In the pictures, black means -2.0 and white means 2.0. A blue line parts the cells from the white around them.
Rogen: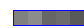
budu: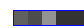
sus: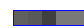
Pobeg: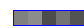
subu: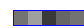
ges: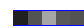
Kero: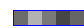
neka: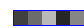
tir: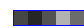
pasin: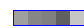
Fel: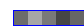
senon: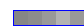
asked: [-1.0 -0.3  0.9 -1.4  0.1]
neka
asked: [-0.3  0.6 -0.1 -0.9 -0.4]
Fel
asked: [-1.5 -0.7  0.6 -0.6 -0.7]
ges
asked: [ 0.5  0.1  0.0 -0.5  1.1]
pasin

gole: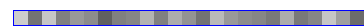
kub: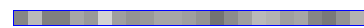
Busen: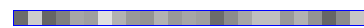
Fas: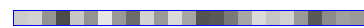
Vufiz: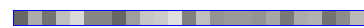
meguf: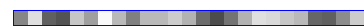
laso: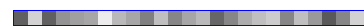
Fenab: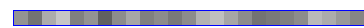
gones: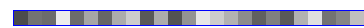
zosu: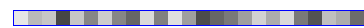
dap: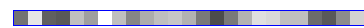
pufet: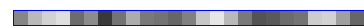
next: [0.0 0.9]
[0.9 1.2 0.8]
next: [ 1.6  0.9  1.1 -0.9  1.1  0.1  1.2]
[ 0.1 -0.4  1.4]
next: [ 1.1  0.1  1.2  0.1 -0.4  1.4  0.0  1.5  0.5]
[-0.8 -0.4 -0.1]
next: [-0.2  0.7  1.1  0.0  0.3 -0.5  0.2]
[0.6 0.0 0.2]
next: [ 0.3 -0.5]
[0.2 0.6 0.0]
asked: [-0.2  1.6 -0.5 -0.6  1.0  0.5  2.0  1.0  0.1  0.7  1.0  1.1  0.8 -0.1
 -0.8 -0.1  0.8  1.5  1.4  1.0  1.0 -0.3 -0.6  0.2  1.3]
dap
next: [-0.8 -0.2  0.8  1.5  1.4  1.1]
[ 0.9 -0.4 -0.5]

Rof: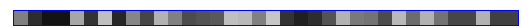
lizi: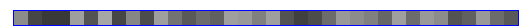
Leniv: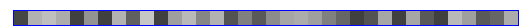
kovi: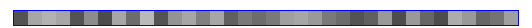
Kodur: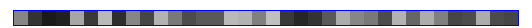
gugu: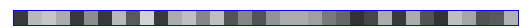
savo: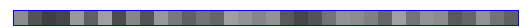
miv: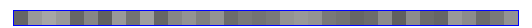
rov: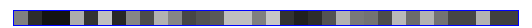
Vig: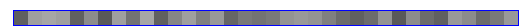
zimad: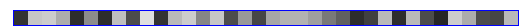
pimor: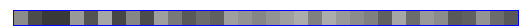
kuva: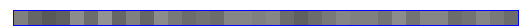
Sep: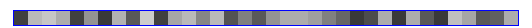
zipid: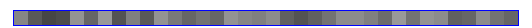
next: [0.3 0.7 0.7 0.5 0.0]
[-0.4 -1.1 -0.8]
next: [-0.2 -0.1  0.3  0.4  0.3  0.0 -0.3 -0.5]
[-0.3  0.3 -0.6]
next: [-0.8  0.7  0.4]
[-0.4 -0.2  0.5]

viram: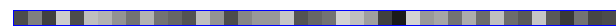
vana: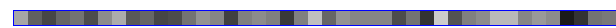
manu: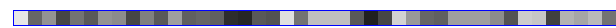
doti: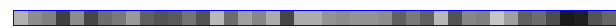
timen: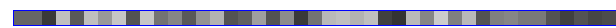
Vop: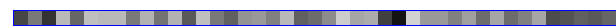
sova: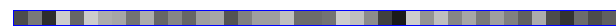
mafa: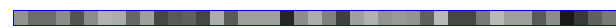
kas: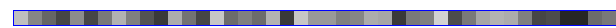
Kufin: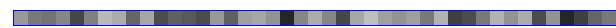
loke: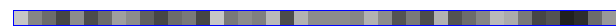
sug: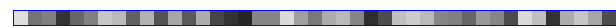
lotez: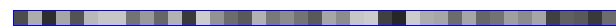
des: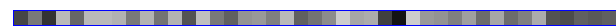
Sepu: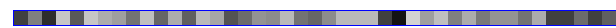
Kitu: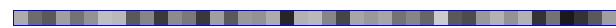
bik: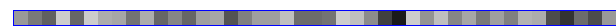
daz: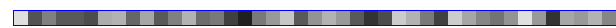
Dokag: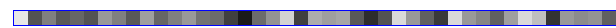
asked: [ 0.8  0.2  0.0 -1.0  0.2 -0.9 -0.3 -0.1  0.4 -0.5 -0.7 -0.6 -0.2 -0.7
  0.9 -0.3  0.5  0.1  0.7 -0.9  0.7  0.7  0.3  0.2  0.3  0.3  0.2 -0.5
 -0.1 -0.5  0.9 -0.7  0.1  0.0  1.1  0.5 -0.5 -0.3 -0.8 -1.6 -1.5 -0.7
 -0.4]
doti
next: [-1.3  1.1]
[-0.6  1.1  0.7]
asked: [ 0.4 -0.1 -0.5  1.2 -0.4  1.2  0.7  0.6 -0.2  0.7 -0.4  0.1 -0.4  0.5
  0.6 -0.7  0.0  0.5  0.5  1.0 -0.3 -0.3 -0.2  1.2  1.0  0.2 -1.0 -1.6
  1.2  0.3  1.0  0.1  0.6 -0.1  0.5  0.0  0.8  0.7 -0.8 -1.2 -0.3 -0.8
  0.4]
bik

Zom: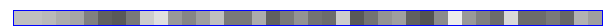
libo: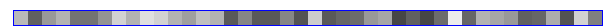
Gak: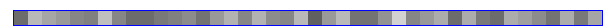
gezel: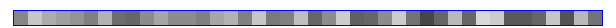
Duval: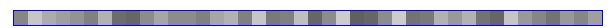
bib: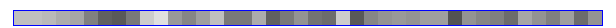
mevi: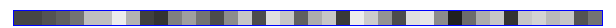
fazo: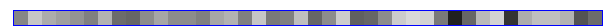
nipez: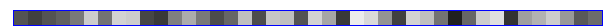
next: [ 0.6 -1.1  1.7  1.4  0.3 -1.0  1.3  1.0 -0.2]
[-1.5 -0.4  1.2]
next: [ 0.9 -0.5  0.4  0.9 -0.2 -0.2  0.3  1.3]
[0.1 0.4 0.7]

